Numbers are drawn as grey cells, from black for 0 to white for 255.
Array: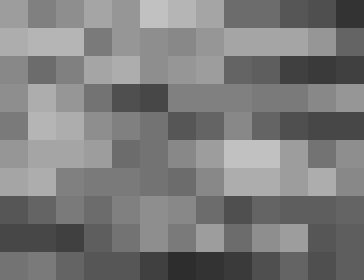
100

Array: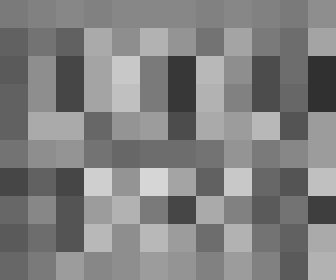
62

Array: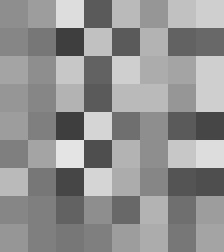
78

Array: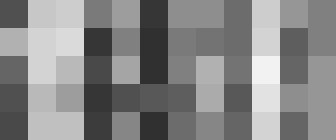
150

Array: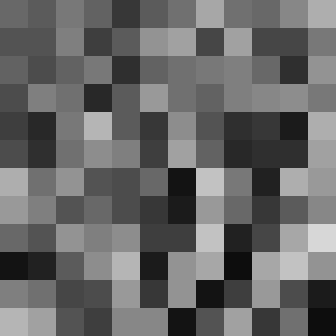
147

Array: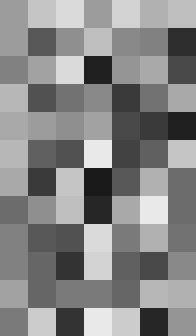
137

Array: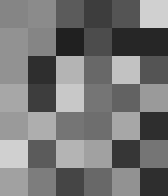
46

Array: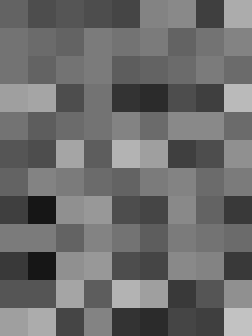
57
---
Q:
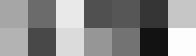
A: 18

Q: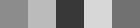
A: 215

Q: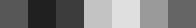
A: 154

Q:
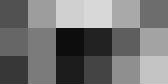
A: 143

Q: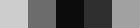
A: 47

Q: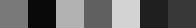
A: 31
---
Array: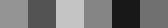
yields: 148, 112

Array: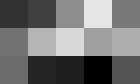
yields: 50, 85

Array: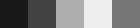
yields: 24, 118

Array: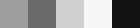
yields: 158, 19

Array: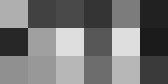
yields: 175, 58

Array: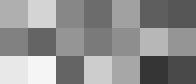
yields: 175, 73
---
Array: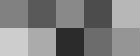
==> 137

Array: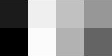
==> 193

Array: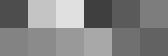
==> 224

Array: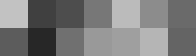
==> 77

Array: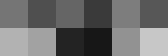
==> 101

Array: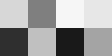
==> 246

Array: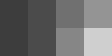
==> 112

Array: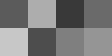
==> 57

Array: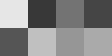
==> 115
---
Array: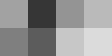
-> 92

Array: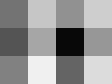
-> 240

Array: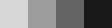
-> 156

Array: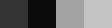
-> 11

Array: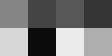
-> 11

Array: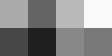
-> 31

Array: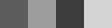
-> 157

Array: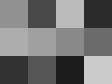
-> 86

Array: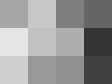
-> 152

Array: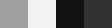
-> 242
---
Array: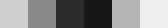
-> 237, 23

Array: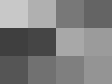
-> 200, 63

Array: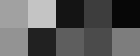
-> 196, 7

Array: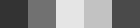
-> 229, 51

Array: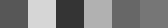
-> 214, 52

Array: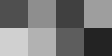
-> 208, 35

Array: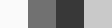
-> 250, 56

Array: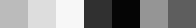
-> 247, 5
